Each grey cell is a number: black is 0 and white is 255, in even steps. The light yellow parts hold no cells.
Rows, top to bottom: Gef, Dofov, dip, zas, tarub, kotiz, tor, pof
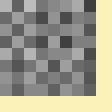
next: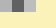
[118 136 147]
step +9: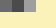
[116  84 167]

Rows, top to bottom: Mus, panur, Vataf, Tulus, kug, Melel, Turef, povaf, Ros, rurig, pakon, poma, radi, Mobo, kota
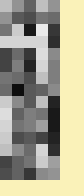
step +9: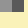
[156  98]
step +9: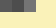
[ 98  86 125]
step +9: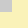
[212]
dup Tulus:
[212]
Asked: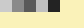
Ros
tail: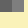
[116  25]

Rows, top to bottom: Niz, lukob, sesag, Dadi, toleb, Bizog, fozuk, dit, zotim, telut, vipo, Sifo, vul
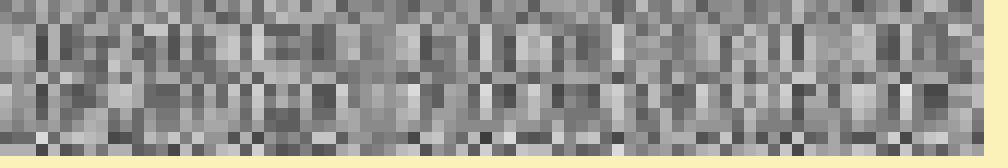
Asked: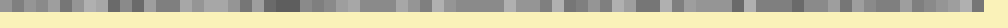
vipo
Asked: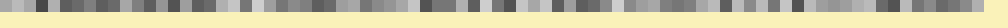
Dadi
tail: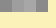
[138 138 167 149 127 176 149 138 138 138 138 176 149 149 127 176 118 127
 149 127 176 158 118 118 176 127 158 149 149 149 106 176 127 127 127 106
 138 138 158 118 158 138 127 127 158 127 138 149 158 176 118]
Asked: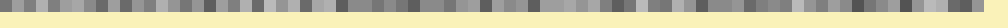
Niz
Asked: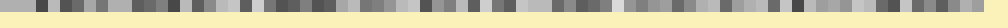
vul
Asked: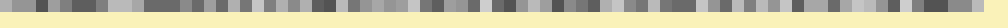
zotim

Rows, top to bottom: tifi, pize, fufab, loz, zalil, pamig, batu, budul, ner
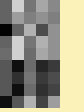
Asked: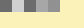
zalil
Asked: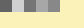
tifi
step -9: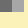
[ 99 158]

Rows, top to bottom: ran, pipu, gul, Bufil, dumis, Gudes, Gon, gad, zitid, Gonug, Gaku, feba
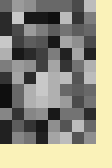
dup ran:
[104]
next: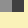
[165  52 115]
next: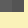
[ 24 165 143]
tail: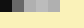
[155  74 115]
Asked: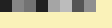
feba
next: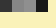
[115 115  42]
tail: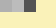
[188]

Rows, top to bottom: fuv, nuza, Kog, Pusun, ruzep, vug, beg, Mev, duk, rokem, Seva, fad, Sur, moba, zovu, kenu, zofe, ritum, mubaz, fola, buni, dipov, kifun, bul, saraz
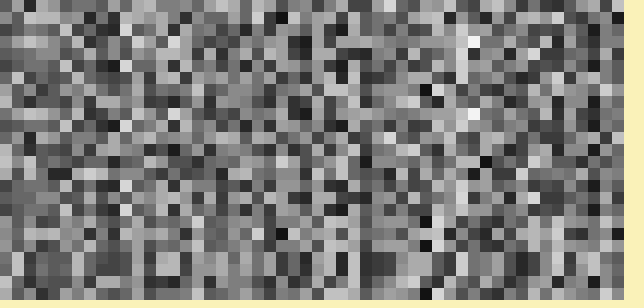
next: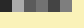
[ 68  80 183]
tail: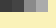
[171  91  59 205 114 126 160  80  40  68 138 205  59 171 193 114  91]

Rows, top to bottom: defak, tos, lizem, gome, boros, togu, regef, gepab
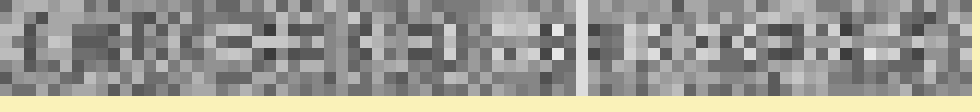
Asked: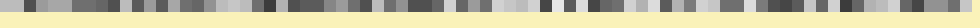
lizem
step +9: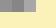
[155 143 176]

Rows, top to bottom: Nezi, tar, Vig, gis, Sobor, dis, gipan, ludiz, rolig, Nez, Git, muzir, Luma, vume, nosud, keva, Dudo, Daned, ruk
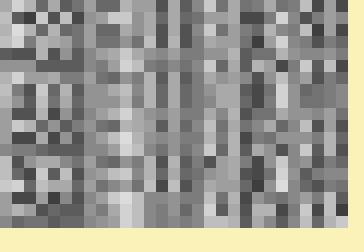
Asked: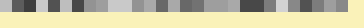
tar
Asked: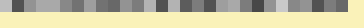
vume
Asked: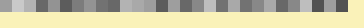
Git
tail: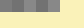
[201 104 169  92 179 158  72 124 201  92 190  72]
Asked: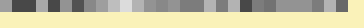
muzir
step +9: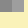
[145 167]

